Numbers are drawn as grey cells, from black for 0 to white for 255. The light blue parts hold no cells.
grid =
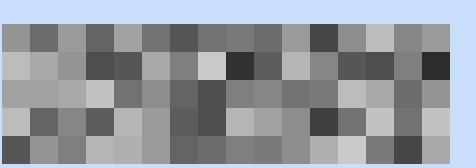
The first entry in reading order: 148
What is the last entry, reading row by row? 168
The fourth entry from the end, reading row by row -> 202
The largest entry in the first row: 188
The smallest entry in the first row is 70
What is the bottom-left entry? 86
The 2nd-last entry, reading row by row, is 70
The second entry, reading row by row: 108
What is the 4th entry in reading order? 100
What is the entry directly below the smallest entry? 148
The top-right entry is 154
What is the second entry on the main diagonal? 168
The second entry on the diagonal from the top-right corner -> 127
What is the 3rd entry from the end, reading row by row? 121

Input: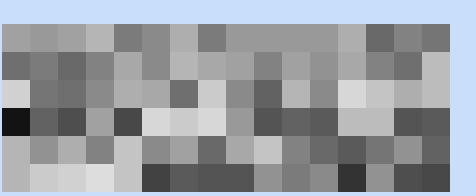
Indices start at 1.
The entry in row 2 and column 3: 105
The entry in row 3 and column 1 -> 209
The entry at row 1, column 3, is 161
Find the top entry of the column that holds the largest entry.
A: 181
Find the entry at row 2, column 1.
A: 111
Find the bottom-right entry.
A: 72
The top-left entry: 161
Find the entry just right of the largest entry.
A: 196
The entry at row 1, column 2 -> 153
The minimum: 19
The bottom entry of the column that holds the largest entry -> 221
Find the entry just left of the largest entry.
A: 209
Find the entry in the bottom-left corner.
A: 181
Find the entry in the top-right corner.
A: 117

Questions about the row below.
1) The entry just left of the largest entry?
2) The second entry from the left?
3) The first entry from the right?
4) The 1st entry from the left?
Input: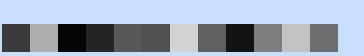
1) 81
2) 174
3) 110
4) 58

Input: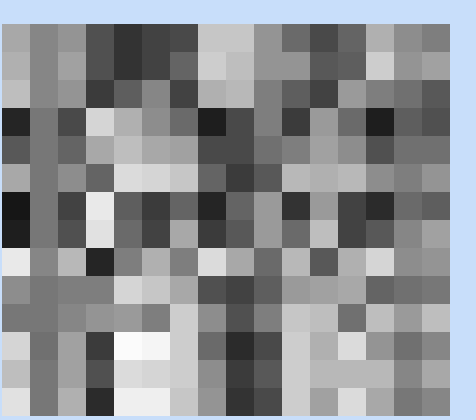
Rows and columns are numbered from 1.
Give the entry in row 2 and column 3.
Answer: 161
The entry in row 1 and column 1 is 168
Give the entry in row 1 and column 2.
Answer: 134
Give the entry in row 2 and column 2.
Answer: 134
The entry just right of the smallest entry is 119
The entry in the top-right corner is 126
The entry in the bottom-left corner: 225
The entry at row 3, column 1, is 190
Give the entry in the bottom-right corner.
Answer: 134
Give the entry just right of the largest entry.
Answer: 245
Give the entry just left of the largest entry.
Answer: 59
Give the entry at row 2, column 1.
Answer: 176
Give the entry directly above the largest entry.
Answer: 154
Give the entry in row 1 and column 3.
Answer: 148
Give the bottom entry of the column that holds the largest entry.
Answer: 239
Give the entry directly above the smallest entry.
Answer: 168
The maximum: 251
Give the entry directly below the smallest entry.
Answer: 30

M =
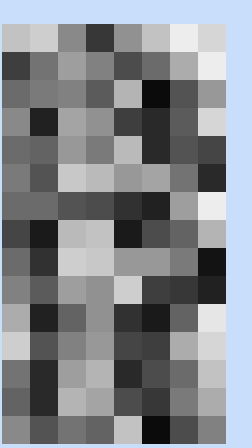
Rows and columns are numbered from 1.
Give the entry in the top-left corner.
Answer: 194
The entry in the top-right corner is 214
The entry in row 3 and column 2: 122
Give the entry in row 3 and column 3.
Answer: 129
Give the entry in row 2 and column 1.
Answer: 62
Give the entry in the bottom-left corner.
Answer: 137
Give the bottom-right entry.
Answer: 129
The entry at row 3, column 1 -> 107
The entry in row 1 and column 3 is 137
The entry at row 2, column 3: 158
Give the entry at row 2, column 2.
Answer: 115

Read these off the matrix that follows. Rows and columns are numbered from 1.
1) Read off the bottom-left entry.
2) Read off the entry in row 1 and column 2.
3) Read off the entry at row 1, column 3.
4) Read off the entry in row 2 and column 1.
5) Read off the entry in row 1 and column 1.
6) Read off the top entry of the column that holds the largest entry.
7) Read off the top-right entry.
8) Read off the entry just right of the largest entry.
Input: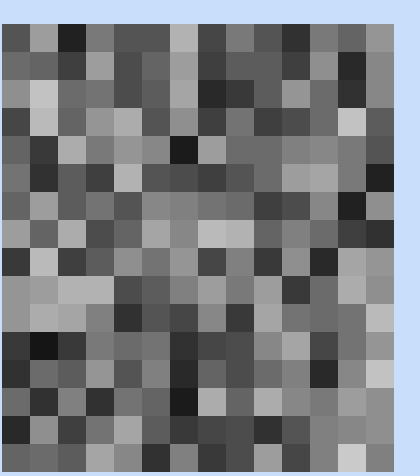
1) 100
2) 157
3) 33
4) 107
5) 84
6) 100
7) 149
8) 128

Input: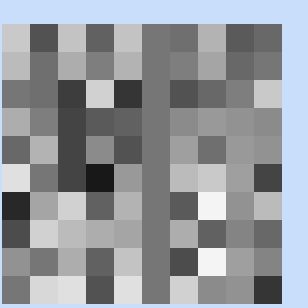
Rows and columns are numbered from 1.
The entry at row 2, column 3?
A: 173
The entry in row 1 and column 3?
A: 195
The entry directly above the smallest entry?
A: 139
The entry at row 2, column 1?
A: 187
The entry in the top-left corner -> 201
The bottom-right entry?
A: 53
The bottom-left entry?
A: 118
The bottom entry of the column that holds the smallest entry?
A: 82
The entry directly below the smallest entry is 97
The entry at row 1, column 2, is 82
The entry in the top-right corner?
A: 104
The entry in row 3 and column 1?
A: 118
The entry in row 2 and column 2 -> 111
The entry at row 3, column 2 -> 111
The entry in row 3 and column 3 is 61
